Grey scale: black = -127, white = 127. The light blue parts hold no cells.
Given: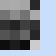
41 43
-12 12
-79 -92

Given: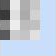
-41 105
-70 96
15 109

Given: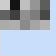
77 -108
-29 -64
43 46

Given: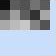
-113 -35
-34 30
41 59

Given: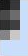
-101 -72
-54 -19
-79 -64

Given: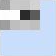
35 73
125 126
30 62

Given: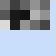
-4 -65
-41 -102
90 -98

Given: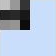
65 24
-92 -86
15 21
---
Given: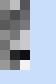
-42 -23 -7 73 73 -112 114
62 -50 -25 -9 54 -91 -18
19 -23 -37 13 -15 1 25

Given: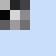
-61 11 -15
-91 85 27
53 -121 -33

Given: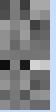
40 11 -33 -26 -17 -9 72 -21 -25 19 -22
39 26 -63 -33 -13 -11 83 -22 -43 13 -22
-67 -40 21 27 6 -11 -102 13 23 -39 2
-3 -4 5 -9 -23 -9 2 -13 -4 -7 -10
-55 -49 31 16 17 -4 -113 5 20 -27 12

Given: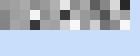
-88 32 118
88 57 12
7 -43 -11
-33 9 78
41 25 26
13 50 119
102 -69 79
48 41 33
26 15 36
12 116 -72
42 36 31
33 31 37
27 6 4

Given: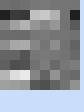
-11 -96 -37 -14 -28 -22 -3 -22 17
-10 -11 -12 -10 -13 -12 -8 -15 -12
-10 49 22 -10 13 -8 -21 19 -28
-6 72 7 -5 -10 -6 -3 -27 -47
-8 65 21 -8 6 -8 -14 4 -39
-15 -71 50 -20 43 -42 -45 105 24
-19 -68 32 -20 39 -26 -48 93 29
-16 -95 3 -19 13 -26 -32 53 31

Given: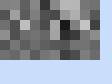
-14 -40 -62 12 -25 -20
-9 -3 68 -10 -13 -2
54 46 0 -68 -12 -51
55 24 -102 -82 -42 -64
9 -54 38 35 -39 -1
-74 -47 -52 -24 -32 -10
7 -1 -20 -13 -18 -35
-31 -36 62 -18 -33 -1
4 31 -46 -47 -9 -23
2 -44 -16 14 -42 -15
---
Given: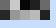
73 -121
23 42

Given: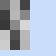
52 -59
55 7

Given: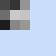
-75 20
73 68

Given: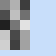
49 -66
63 -15

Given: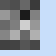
-49 -24
-8 -100

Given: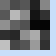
-52 -41
56 10

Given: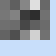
-32 6
2 -69
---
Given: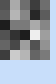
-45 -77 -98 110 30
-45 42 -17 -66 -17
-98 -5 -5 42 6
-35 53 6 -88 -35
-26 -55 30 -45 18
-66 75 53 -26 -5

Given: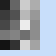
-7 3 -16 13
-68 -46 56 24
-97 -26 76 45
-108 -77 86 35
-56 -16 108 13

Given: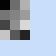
69 -40 -92
-9 3 27
-124 -18 49
-59 15 88

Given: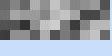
-45 -45 -77 16 67 77 -5 -67 4 56 56
-24 4 -24 47 16 67 37 4 16 26 -45
-67 16 16 -34 47 -45 -5 -34 47 67 -24
-14 37 26 26 4 56 67 37 -56 -56 -14

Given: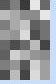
-40 -1 -69 102 -22
-50 59 -59 90 31
-1 21 -40 80 31
-22 -50 -22 59 -59
59 41 11 11 102
-31 80 50 21 11
-1 41 68 -31 -12
31 21 90 -50 -12

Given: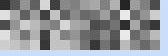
95 40 -31 30 -63 67 -31 9 -22 -12 30 -31 105 -22 20 77
95 49 -12 49 -63 67 0 20 -22 -31 9 -40 105 -22 9 58
-81 -40 20 -31 86 -63 9 0 30 40 0 49 -90 30 0 -51
77 67 49 77 -72 67 67 40 -12 -72 -12 -51 58 9 -22 9
-51 20 77 58 20 0 86 40 30 -51 -40 -12 -81 40 -40 -72

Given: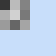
48 81 -6
-73 59 3
27 -25 37
